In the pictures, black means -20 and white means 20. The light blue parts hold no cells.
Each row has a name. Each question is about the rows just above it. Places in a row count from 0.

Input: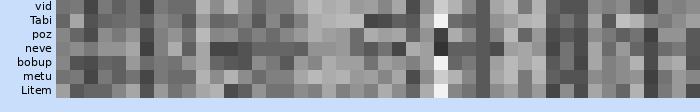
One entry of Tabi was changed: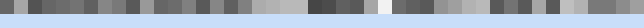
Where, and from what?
42, [0]
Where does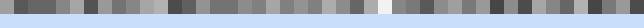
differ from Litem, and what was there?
29, [-2]
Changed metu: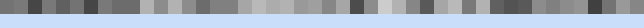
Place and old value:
37, [-7]

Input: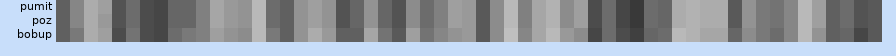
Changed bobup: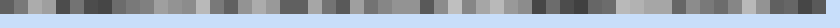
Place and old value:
29, [4]
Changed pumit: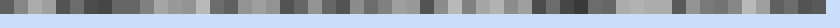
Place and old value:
30, [-6]
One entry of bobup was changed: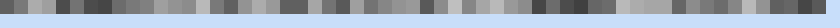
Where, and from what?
45, [8]
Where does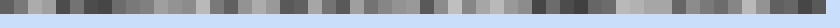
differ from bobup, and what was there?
20, [-5]

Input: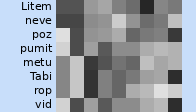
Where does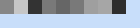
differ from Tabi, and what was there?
3, [0]
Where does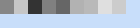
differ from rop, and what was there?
5, [7]
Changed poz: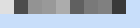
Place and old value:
5, [-4]
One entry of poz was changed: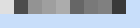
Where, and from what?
3, [4]
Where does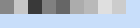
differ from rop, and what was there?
2, [-12]
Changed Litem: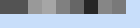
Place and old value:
5, [-3]
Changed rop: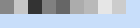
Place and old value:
7, [15]

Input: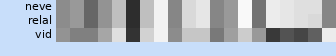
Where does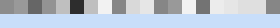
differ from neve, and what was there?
13, [19]
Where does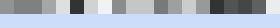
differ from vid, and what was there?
15, [-11]
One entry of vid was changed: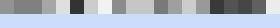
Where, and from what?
6, [13]
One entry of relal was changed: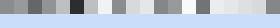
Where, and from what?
8, [1]
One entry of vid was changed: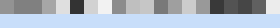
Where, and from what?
9, [11]
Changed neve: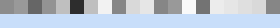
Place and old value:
18, [15]

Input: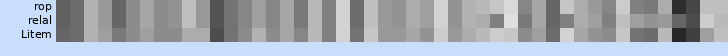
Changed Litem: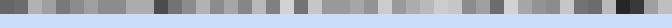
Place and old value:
45, [-10]
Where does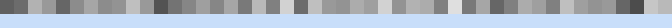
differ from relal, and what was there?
46, [12]
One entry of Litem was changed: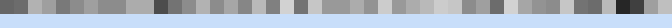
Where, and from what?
25, [6]
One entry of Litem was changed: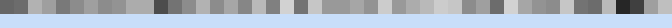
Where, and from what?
8, [2]
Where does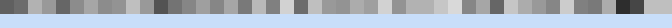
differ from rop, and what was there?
30, [9]
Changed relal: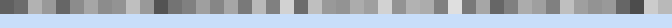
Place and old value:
13, [1]
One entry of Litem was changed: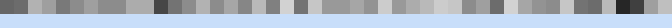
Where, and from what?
11, [-8]

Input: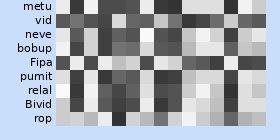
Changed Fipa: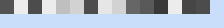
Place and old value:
11, [-10]
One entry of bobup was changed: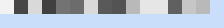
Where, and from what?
2, [13]
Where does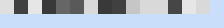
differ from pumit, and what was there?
9, [10]

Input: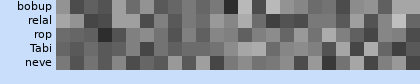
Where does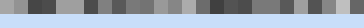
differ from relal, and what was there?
10, [-3]
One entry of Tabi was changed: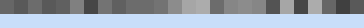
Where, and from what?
18, [0]
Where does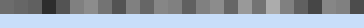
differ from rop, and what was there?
10, [-5]
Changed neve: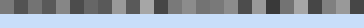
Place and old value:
10, [5]
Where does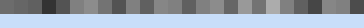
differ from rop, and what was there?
3, [-13]

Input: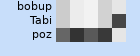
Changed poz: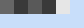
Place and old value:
1, [-12]
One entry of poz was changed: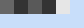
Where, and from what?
3, [-11]

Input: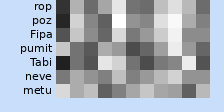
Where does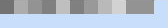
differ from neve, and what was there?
0, [-1]
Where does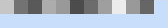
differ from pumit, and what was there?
6, [-4]
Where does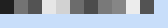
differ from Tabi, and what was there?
5, [-2]
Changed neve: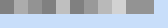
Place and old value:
0, [-1]
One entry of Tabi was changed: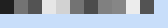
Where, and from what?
7, [-1]

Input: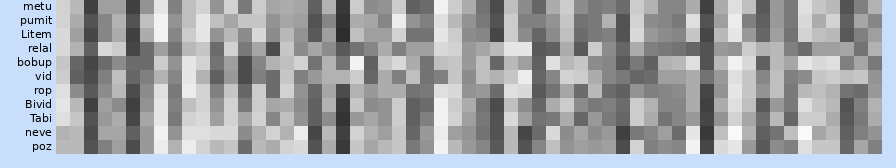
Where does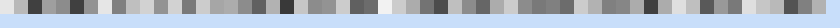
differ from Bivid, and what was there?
43, [1]
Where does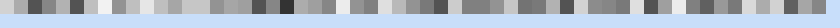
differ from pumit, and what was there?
22, [6]
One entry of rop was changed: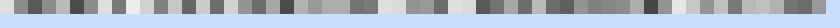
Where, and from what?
18, [-4]
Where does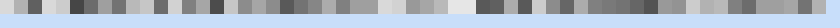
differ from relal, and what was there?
13, [-1]
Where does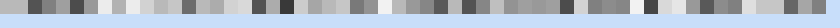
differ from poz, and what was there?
21, [11]
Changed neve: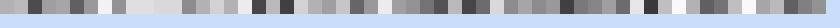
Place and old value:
3, [6]
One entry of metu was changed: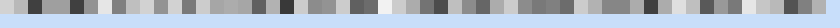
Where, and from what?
53, [15]

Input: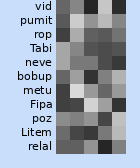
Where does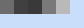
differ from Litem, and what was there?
1, [-9]
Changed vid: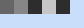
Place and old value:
2, [-14]
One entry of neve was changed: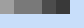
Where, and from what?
0, [6]
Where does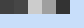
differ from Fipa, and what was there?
2, [13]
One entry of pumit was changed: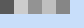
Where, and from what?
3, [9]
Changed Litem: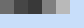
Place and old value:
3, [-1]

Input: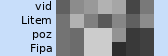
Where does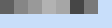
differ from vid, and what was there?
1, [2]
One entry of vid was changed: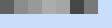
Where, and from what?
3, [8]
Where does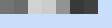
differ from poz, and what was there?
2, [12]
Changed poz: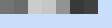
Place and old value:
3, [12]
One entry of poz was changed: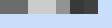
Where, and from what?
0, [-2]

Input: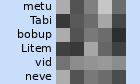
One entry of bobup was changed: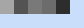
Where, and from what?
0, [7]
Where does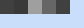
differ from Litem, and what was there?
2, [6]
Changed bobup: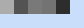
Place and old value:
3, [-3]
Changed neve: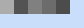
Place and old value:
2, [-1]
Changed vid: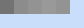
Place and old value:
4, [2]
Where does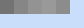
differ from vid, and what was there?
1, [2]

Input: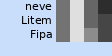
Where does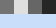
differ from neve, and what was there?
3, [-13]
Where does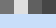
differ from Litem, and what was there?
2, [-4]
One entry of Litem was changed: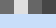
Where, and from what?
0, [-2]
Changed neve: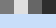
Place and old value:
0, [-2]
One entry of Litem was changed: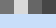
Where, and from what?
1, [15]
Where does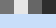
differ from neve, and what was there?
1, [15]

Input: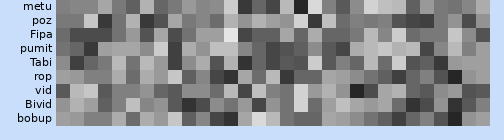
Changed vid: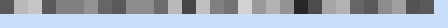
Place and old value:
28, [4]
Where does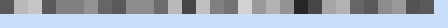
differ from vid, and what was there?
22, [-8]
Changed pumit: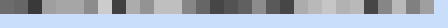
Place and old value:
0, [-2]
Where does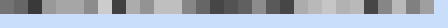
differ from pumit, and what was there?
3, [5]

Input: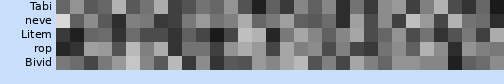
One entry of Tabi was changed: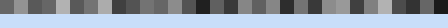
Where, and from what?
12, [3]
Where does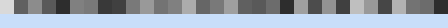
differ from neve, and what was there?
23, [2]
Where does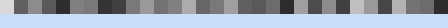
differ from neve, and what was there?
7, [-11]
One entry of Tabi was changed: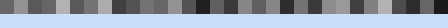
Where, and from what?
29, [-12]
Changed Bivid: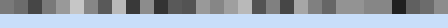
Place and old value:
16, [6]

